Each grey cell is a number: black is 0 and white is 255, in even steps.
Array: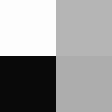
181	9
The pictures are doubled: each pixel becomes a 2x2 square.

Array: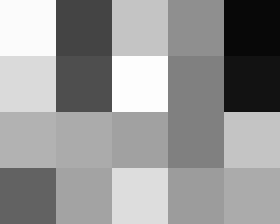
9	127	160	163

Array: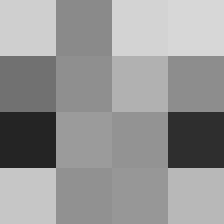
215	177	155	198

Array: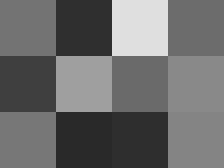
108	106	41

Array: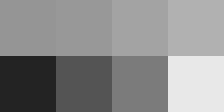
177	123

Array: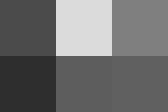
127	93

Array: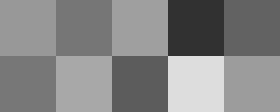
98	221
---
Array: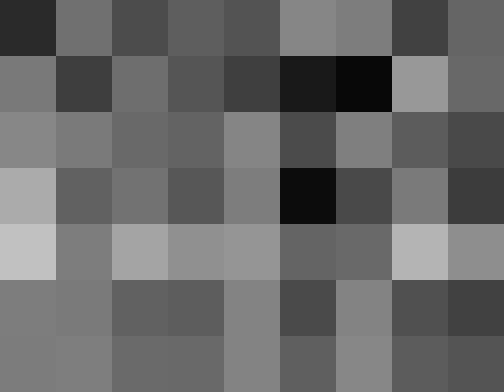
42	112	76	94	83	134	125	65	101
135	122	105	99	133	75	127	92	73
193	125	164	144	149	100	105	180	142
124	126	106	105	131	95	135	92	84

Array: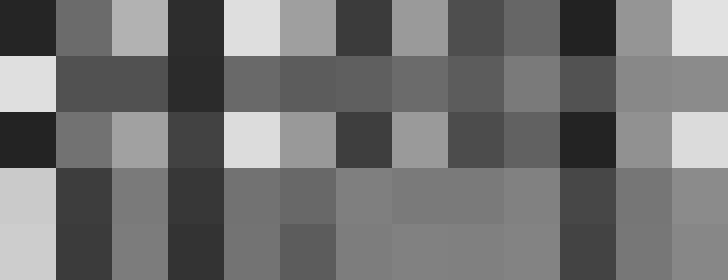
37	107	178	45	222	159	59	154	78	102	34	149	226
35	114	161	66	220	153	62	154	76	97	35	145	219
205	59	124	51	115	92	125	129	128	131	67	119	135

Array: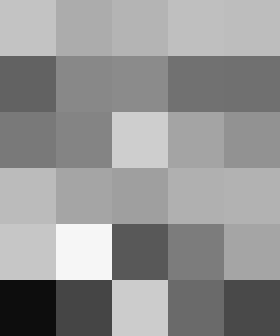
195	172	180	191	189
121	132	206	164	146
198	246	88	124	165

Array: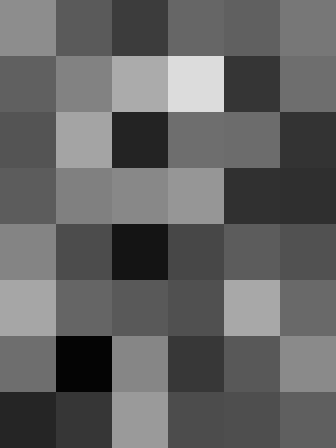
141	90	60	102	96	119
84	164	35	110	108	51
132	76	20	71	92	81
110	4	134	55	88	138

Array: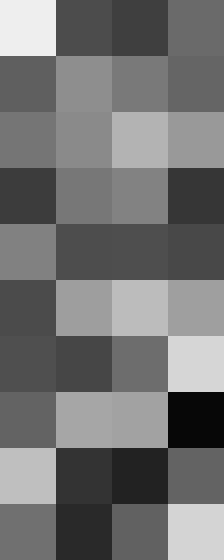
238	76	63	106
117	138	179	153
129	77	78	72
79	70	109	214
191	51	34	99

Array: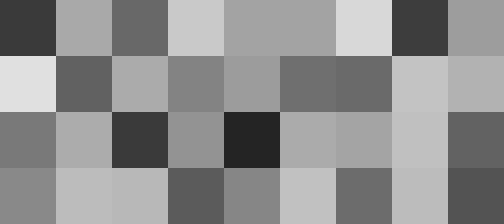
58	169	104	201	163	163	216	61	157
121	172	58	147	36	171	164	192	98

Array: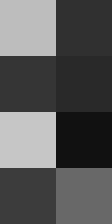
189	48
198	17

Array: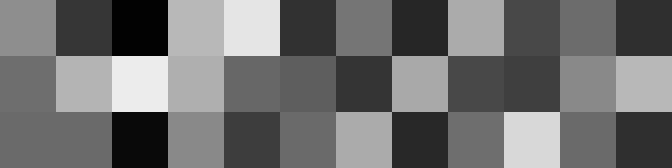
142	53	3	185	229	49	116	39	171	72	108	48
106	105	8	138	61	105	170	40	109	215	105	47
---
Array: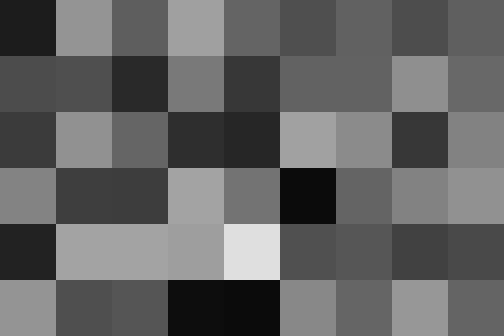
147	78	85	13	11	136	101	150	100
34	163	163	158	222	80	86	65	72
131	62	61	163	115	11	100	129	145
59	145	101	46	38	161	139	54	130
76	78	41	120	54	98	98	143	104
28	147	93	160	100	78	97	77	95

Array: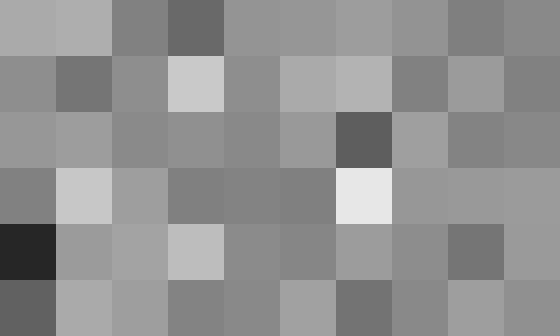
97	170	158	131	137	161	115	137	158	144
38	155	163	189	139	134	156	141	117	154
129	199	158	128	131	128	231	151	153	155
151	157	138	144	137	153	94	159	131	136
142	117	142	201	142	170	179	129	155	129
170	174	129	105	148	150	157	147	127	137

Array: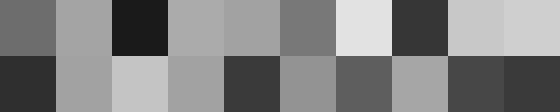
48	161	196	160	56	148	94	167	71	57
109	163	27	171	161	120	226	54	199	206

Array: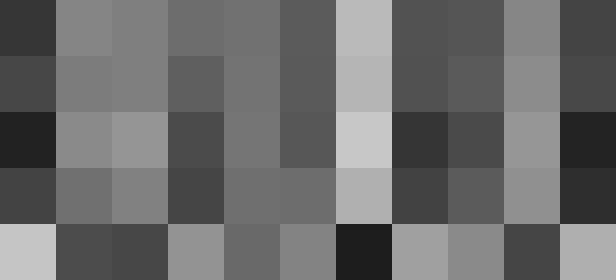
197	76	71	147	105	131	29	160	138	69	175
67	112	129	69	111	109	176	66	91	144	46
34	138	149	75	117	87	199	53	74	150	35
71	124	127	95	115	90	181	81	90	140	72
54	133	127	109	113	91	186	82	85	134	68

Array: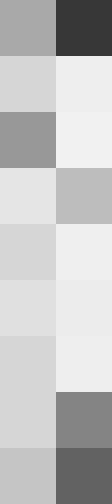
197	98
214	132
214	238
224	236
214	239
229	189
152	241
214	238
169	55

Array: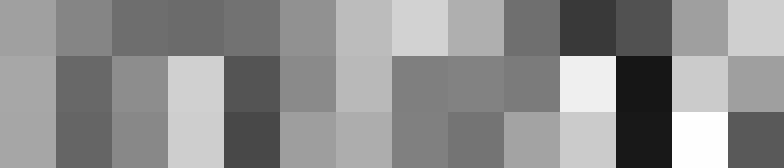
166	101	136	206	72	158	173	128	116	163	203	24	254	89
167	104	141	208	84	138	185	127	130	123	239	22	203	159
160	133	110	107	114	145	188	210	175	111	57	81	159	207

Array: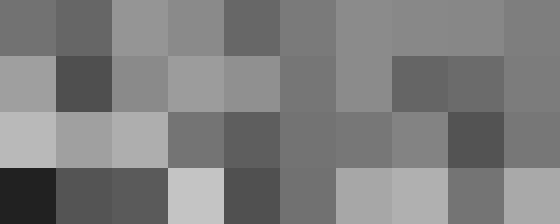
33	84	90	196	80	113	167	176	116	169
185	160	174	116	94	115	119	131	83	119
159	79	138	156	144	118	139	101	107	124
114	102	149	138	103	122	139	136	135	126

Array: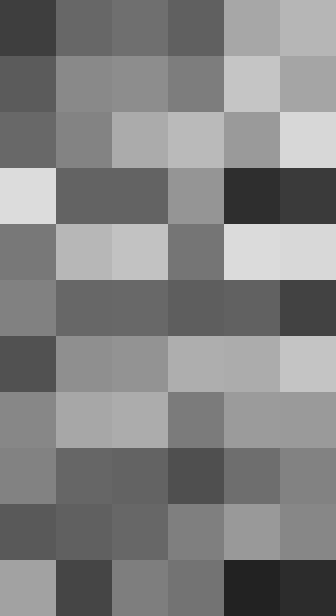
162	69	126	115	34	44
89	96	103	127	153	135
130	102	99	79	110	130
135	167	172	123	155	154
81	143	147	174	172	196
129	103	104	94	97	66
120	183	194	117	219	216
220	99	99	149	46	58
104	131	171	186	154	215
91	137	141	125	197	165
62	103	111	96	167	182

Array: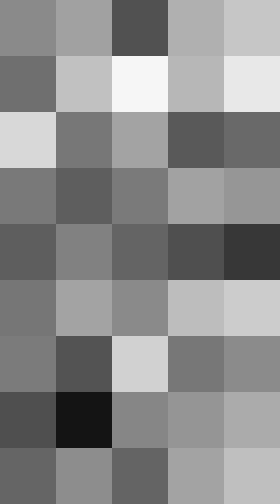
101	141	100	163	191
79	20	134	149	171
123	83	209	119	139
118	163	138	189	204
94	129	100	79	55
121	94	122	162	150
216	119	163	89	105
111	193	246	183	232
138	161	81	176	198
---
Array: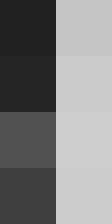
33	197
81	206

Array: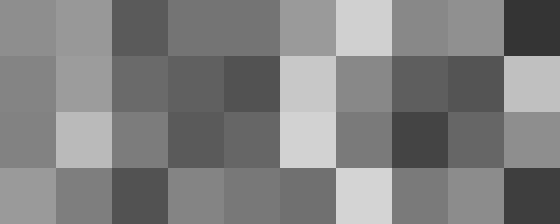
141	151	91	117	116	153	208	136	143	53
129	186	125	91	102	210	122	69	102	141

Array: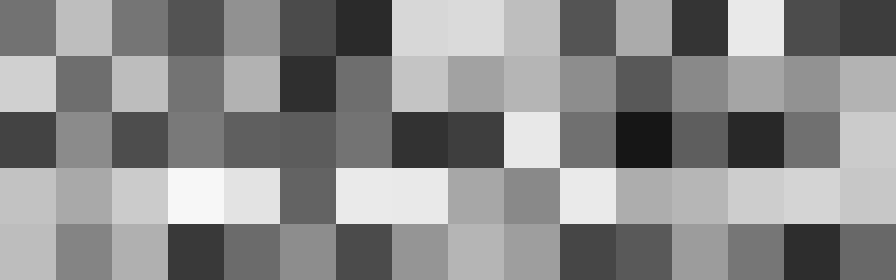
114	190	117	83	145	75	42	215	218	190	84	171	52	233	76	61
67	139	77	121	95	92	115	50	62	232	112	22	94	40	112	203
189	132	176	57	107	141	75	149	181	158	70	89	156	118	45	104

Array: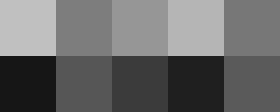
192	125	150	181	119

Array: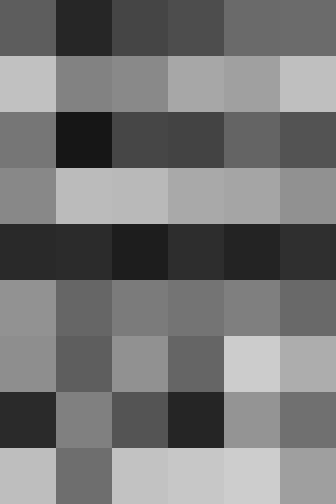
93	38	69	77	106	107
118	22	70	67	100	83
41	43	29	45	35	47
142	94	145	101	204	173
190	110	194	199	205	159

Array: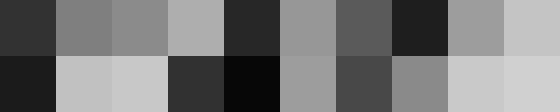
50	127	139	174	39	151	90	30	157	196

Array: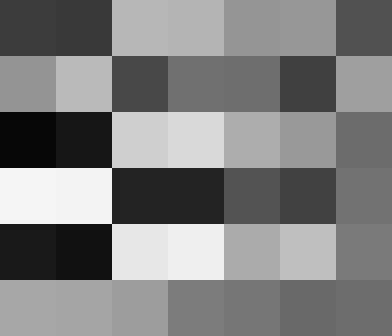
60	57	183	180	149	151	81
7	22	207	217	173	153	108
25	17	231	239	171	191	122
